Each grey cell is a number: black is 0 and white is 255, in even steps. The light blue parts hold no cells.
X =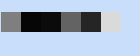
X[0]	127
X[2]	11
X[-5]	6
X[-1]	218

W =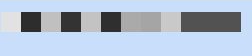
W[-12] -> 226
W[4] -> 195
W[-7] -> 47

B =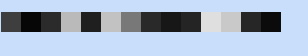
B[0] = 62
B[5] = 194
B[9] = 36
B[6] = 120

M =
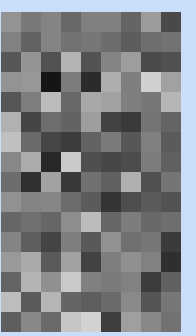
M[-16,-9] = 147
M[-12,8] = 181
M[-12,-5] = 168
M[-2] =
[189, 90, 181, 101, 94, 107, 137, 85, 119]
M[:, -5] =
[128, 119, 83, 43, 168, 158, 99, 79, 113, 91, 188, 89, 66, 128, 94, 210]
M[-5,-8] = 94
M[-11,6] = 58
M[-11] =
[177, 69, 110, 99, 158, 66, 58, 116, 100]
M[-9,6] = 76
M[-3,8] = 96
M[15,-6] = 198
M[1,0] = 129
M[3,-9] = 147
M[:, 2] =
[132, 132, 82, 21, 188, 110, 70, 40, 162, 134, 102, 68, 90, 144, 181, 106]
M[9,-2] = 91
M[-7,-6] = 108
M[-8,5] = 97
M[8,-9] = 109
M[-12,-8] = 126
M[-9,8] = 96
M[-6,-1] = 110
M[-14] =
[87, 148, 82, 179, 83, 132, 157, 75, 80]
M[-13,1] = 151
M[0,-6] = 104
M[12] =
[153, 169, 90, 162, 66, 126, 144, 129, 47]
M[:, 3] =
[104, 114, 179, 124, 105, 99, 60, 202, 57, 108, 142, 126, 162, 201, 101, 198]
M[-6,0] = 102
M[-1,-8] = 136

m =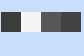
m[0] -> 60
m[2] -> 87

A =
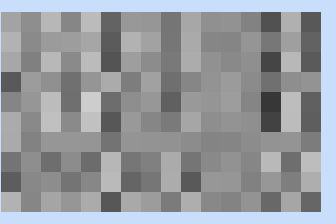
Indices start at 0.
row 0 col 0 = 163
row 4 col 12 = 133
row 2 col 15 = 90
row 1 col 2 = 155
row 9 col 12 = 147
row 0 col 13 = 81
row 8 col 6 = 101
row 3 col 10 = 147
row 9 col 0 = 178
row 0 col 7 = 150
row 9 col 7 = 156
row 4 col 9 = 153
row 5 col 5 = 87
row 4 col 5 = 109
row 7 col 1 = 142
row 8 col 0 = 93
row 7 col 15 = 189
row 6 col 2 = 150
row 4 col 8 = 96
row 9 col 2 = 165
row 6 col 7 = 147
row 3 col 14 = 142
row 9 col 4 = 171
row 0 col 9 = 167
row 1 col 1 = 138
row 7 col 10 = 137
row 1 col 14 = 159
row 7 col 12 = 134
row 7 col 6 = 118
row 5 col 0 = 171
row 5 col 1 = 137
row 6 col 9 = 140
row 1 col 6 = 178
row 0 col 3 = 134
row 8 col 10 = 151
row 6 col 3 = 150
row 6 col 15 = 124

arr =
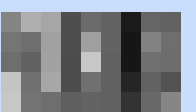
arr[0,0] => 132
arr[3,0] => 196
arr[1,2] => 161
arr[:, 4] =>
[107, 159, 199, 112, 99]
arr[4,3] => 95
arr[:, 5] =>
[99, 99, 97, 97, 97]
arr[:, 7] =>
[101, 130, 112, 98, 104]
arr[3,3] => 76
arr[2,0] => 110
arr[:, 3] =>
[78, 77, 76, 76, 95]
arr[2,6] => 22
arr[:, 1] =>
[175, 110, 97, 113, 115]
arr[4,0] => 199
